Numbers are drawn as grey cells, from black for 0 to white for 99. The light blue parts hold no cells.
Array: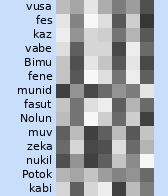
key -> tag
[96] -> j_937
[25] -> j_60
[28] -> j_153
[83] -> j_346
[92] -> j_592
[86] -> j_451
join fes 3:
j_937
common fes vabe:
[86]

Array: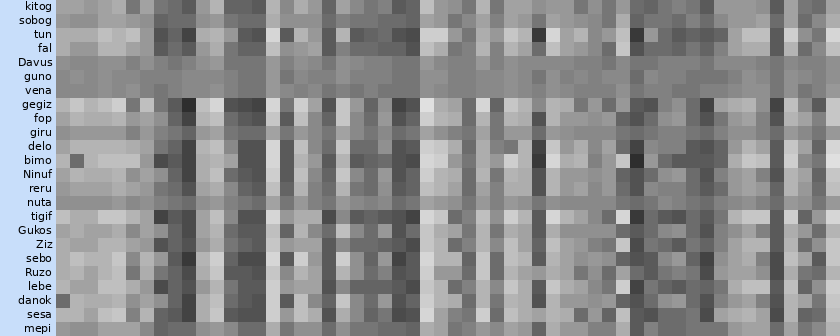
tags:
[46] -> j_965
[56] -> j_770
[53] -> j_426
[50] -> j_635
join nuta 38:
j_426
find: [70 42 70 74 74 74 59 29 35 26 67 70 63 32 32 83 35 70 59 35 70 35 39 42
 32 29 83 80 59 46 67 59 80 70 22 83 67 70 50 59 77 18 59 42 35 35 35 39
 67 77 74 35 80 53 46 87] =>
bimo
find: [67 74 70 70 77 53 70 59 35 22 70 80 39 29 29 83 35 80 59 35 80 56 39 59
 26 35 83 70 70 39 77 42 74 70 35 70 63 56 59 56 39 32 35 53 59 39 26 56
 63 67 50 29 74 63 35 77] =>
sebo
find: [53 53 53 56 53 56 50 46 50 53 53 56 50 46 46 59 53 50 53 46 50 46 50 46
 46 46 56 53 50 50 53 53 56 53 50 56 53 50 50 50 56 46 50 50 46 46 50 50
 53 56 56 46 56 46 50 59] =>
vena
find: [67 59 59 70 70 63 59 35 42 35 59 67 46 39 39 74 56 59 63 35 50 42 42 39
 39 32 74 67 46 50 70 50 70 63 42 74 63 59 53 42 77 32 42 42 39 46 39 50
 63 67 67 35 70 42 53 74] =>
fal
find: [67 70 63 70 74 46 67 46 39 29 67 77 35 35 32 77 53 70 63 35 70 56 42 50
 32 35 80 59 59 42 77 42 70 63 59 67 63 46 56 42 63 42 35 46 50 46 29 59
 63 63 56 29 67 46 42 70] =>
Ruzo

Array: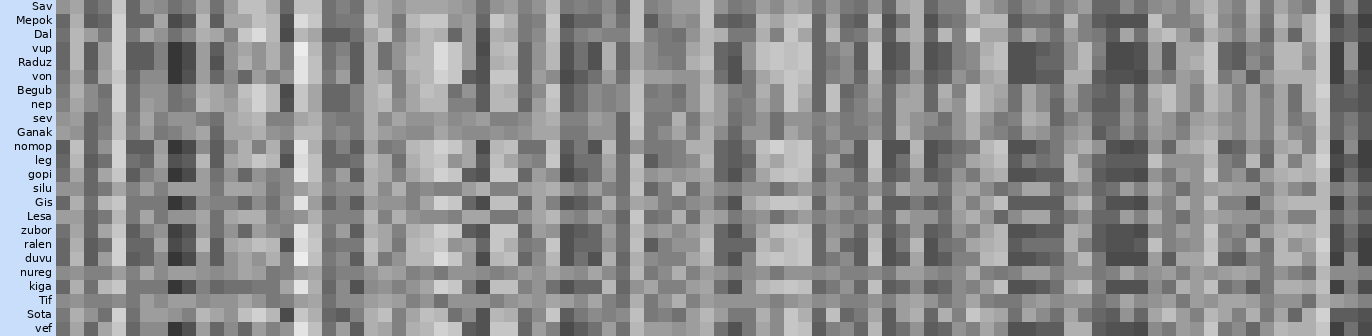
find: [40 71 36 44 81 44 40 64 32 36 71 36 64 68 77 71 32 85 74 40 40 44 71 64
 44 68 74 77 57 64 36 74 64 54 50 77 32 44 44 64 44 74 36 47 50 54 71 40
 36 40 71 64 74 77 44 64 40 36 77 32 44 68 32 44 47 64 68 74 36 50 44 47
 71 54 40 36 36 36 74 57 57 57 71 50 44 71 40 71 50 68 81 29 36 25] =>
leg
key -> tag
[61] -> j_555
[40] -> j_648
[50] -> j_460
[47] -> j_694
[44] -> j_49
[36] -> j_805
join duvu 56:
j_694
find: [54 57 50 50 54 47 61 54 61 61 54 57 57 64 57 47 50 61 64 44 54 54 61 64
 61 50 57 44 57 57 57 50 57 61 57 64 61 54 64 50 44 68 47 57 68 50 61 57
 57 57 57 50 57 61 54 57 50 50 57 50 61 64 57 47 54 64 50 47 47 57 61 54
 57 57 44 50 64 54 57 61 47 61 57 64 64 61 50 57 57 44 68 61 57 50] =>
Tif
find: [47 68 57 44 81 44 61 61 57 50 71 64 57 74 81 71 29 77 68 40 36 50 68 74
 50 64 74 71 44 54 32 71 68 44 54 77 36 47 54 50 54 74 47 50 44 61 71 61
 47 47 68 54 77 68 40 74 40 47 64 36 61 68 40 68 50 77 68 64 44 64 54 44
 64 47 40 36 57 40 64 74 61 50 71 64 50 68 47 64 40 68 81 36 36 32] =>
Sota
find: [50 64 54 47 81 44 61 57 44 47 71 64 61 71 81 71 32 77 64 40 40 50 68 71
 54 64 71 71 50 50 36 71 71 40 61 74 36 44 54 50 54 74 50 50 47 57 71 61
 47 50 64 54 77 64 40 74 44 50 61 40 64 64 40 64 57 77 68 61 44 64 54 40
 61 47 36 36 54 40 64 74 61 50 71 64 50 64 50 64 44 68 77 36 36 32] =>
nep
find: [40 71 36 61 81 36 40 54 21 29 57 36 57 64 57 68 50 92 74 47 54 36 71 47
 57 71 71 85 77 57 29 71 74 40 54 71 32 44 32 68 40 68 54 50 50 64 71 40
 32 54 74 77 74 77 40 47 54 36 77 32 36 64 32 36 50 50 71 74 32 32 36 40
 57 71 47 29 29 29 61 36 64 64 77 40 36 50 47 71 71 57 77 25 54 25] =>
duvu

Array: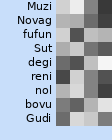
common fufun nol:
[70]
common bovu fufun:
[70]
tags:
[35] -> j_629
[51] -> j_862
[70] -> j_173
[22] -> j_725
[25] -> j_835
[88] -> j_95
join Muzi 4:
j_725
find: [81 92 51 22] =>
Muzi
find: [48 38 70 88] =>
bovu
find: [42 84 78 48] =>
Gudi
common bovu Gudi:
[48]

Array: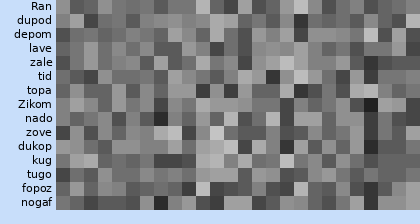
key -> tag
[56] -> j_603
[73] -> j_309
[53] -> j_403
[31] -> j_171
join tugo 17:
j_171
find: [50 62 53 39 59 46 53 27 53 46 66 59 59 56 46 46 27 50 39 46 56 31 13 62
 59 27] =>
Zikom
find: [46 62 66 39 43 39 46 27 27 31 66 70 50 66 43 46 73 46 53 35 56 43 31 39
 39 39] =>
kug
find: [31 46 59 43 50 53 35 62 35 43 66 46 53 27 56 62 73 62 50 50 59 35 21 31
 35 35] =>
zale
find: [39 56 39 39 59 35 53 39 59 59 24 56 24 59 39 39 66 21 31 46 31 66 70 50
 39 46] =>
topa

